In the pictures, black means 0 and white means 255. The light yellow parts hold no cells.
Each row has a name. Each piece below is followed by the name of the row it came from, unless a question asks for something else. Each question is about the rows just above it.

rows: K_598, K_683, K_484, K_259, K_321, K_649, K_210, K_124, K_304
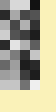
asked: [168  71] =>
K_683
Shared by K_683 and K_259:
[83]
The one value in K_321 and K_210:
[41]

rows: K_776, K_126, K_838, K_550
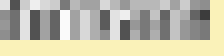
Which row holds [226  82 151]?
K_838
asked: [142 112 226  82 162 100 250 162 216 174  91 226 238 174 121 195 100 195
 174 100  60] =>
K_126
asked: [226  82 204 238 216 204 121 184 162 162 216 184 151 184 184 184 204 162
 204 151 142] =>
K_776

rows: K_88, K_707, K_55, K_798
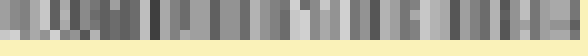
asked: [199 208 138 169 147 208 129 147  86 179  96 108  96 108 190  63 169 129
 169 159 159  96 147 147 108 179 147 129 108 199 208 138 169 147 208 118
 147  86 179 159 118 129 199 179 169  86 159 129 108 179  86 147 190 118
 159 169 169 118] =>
K_798
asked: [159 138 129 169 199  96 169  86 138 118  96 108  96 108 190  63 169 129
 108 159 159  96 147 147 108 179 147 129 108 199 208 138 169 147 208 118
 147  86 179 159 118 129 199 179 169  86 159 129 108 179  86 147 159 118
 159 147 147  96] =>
K_55
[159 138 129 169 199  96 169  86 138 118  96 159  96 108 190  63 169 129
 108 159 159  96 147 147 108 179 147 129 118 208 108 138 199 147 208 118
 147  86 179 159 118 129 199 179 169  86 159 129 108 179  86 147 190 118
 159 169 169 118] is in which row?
K_88
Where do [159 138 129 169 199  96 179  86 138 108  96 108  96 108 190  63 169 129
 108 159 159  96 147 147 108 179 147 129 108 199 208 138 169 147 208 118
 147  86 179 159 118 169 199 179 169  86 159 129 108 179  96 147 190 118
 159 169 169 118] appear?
K_707

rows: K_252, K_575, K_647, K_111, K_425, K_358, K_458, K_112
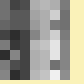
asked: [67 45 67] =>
K_111
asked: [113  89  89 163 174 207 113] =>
K_575
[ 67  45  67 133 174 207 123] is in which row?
K_111
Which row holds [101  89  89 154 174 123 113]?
K_647
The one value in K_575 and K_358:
[174]

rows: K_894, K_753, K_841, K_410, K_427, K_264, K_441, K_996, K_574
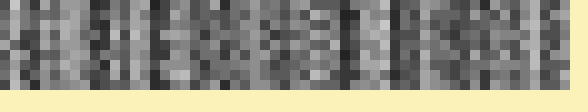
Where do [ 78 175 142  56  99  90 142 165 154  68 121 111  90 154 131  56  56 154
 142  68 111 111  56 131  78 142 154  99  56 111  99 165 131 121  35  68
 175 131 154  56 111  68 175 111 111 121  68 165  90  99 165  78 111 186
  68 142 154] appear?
K_264
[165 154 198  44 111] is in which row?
K_841
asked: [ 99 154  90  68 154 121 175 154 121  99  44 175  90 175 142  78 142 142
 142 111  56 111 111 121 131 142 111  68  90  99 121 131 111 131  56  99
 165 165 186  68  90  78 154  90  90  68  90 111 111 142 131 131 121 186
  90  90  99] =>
K_441
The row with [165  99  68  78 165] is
K_996
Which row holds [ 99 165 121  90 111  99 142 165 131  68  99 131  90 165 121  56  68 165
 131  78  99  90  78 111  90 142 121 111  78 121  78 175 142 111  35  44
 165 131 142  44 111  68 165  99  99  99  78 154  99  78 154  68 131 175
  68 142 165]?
K_753
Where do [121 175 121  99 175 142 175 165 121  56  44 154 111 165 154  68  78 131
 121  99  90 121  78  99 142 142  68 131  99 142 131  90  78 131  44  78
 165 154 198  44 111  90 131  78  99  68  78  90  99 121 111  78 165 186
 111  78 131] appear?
K_841

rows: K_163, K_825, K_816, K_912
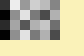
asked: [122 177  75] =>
K_912
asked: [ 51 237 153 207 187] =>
K_163

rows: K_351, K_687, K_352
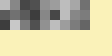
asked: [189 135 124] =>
K_687
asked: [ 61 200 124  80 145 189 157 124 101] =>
K_352
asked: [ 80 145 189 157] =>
K_352
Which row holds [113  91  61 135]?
K_687

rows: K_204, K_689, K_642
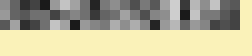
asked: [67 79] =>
K_642
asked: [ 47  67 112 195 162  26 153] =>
K_642

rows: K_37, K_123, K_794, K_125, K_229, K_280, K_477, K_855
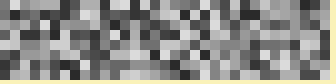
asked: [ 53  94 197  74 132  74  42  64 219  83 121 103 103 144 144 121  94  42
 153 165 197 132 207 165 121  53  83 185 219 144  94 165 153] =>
K_477
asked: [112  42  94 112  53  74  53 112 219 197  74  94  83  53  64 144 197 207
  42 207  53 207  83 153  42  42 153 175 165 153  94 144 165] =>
K_123
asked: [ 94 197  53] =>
K_125
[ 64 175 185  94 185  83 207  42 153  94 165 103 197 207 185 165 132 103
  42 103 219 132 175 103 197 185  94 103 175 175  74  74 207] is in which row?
K_855
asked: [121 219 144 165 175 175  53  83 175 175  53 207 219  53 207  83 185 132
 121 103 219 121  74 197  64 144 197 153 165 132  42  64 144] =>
K_37

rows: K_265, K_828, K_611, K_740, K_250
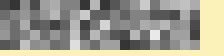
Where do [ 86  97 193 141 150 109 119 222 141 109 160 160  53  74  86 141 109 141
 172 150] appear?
K_250
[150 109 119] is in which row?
K_250

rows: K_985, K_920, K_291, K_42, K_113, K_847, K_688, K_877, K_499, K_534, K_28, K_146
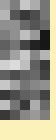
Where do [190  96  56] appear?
K_688
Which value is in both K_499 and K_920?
[117]
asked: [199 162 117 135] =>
K_499
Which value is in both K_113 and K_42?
[23]

